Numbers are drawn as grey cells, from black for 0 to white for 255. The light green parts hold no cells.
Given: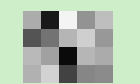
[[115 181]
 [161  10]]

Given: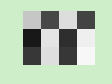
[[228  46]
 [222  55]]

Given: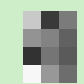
[[131  97]
 [117  90]]

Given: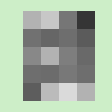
[[102 110]
 [178 126]]

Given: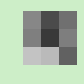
[[ 57 126]
 [186  97]]

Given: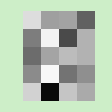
[[243  74]
 [164 188]]

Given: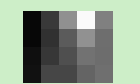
[[49 91]
 [55 79]]

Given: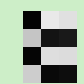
[[ 19  25]
 [222 220]]

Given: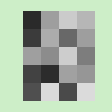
[[172 104]
 [140 205]]
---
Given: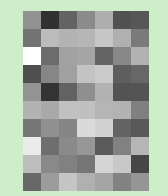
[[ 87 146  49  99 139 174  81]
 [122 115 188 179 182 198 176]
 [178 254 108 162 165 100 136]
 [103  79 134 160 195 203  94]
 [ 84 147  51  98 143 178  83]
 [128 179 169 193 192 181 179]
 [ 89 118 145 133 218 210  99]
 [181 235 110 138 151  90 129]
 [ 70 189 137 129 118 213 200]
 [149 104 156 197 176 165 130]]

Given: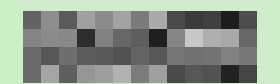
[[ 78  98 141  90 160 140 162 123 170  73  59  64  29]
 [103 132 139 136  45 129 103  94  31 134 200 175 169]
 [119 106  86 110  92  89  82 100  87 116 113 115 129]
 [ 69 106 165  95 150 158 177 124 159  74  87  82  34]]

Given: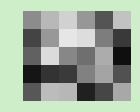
[[194 140 184 209 151  84]
 [ 57  68 152 230 221 125]
 [ 15  97 219 135 111 172]
 [ 81  21  51  58 129 164]
 [168  87 188 183  32  70]]

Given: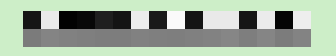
[[238  21 234   2   8  31  20 236  26 250  20 233 233  21 235   5]
 [131 123 132 129 127 125 125 129 127 126 128 130 134 126 133 124]]

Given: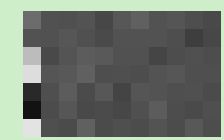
[[ 73 108  81  80  83  71  87  96  82  85  78]
 [ 71  82  81  86  80  74  82  82  82  78  62]
 [ 77 188  73  84  92  89  81  81  69  77  80]
 [ 79 221  85  88  96  78  79  77  83  86  79]
 [ 75  41  79  92  75  87  68  85  83  79  80]
 [ 79  18  76  86  73  75  71  80  92  77  74]
 [ 77 227  79  75  96  75  79  76  83  76  88]]

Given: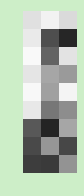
[[218 224 242]
 [ 38 234  78]
 [227 249  99]
 [154 229 166]
 [244 248 160]
 [141 232 119]
 [166  88  36]
 [ 71  73 150]
 [147  61  58]]

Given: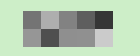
[[ 54 116 174 130  94]
 [203 150  79 143 144]]
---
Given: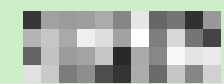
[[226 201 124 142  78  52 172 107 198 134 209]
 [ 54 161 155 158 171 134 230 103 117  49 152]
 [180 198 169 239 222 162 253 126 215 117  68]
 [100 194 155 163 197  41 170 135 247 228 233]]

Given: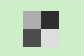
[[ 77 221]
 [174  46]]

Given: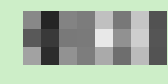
[[162  44 146 125 170 110 187  83]
 [136  37 131 124 192 120 197  82]
 [ 89  57 121 122 232 145 206  85]]

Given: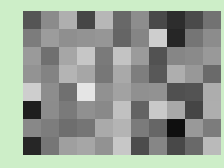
[[ 38 118 159 166 146 199  76 134  72 105 186]
 [ 85 139 175  70 183 104 141  73  45  74 114]
 [124 156 143 147 150 101 133 206  38 117 140]
 [154 112 166 198 122 195 155  82 134 138 153]
 [147 131 180 166 119 169 126  88 174 152 106]
 [206 141 112 229 145 162 144 146  80  83 173]
 [ 30 140 122 144 137 193  99 201 168  69 174]
 [136 125 110 117 170 180 123 102  15 153 124]]

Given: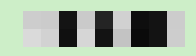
[[218 210  16 214  19 195  10  19 205]
 [205 203  20 202  36 209  14  19 204]]

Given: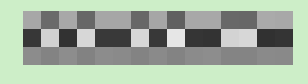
[[140 131 141 130 140 138 131 138 131 139 141 132 132 138 137]
 [167 106 168 103 166 166 103 166  96 168 168 104 103 170 168]
 [ 55 209  50 215  57  57 215  56 230  53  51 211 215  49  52]]

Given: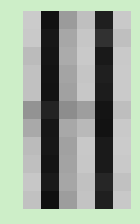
[[193  16 157 195  31 200]
 [203  17 155 191  31 201]
 [201  23 167 198  49 191]
 [187  21 171 201  25 201]
 [193  19 164 197  31 202]
 [193  18 161 199  28 202]
 [147  35 141 158  20 190]
 [169  22 168 185  18 201]
 [187  23 161 200  26 203]
 [191  20 163 199  26 201]
 [199  26 166 193  38 193]]
